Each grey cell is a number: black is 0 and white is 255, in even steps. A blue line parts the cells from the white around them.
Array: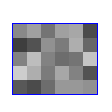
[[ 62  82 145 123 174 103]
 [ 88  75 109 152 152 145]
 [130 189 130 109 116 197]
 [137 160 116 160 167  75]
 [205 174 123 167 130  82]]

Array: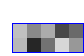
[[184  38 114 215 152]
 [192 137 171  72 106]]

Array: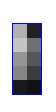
[[ 25  18]
 [133  60]
 [149  86]
 [176  33]
 [197 112]]

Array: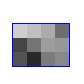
[[ 69 116 157 151]
 [ 83  41 123 137]
 [206 192 171 110]]

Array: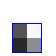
[[ 41 141]
 [ 84 247]]

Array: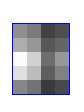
[[135 115  58  73]
 [143 123  66  79]
 [173 151  87 101]
 [224 188  94 129]
 [251 210 109 151]]
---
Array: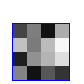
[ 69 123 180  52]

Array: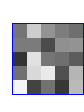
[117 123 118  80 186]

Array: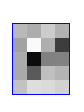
[185 250 129 180]

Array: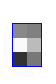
[137 187]

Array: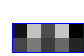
[ 20 122]

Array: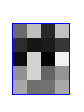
[106  22   4 149]
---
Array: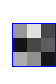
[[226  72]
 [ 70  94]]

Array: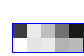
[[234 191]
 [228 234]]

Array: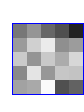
[[149 103]
 [208 235]]

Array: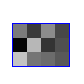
[[ 58 140]
 [183  52]]

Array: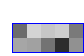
[[212 198]
 [161 115]]

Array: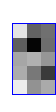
[[ 98 112]
 [  5 109]]

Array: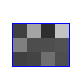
[[164  46]
 [ 77  78]]

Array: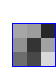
[[156  39]
 [ 52 162]]

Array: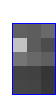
[[ 93 105]
 [ 92  77]]
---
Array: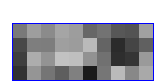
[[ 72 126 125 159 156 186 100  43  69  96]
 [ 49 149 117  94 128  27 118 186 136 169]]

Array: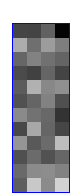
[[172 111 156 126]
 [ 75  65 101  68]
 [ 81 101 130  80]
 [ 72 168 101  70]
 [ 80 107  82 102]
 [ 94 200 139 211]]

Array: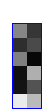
[[ 46  74]
 [ 16 175]
 [235 186]]

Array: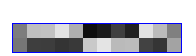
[[118  62  61  52  57 201 228 186 188  66  53 163]]

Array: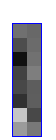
[[ 77 107]
 [ 65 126]
 [ 49  94]
 [155 120]]

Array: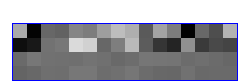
[[ 14  24 114 119 218 209 103 126 185  92  53  36 144  58  73  68]
 [100 104 111 110 119 119 109 112 118 108 104 103 113 105 106 106]]

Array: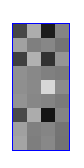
[[161 127 135 116]
 [144 136 128 124]
 [147 135 131 122]
 [160 128 133 116]]

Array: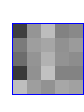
[[123 158 166 145 155]
 [ 57 145 193 131 131]]
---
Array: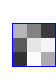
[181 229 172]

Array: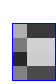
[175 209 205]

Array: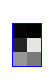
[  5 228]

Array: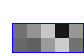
[114  96]

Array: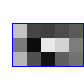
[195  12  18]

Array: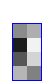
[139 242]
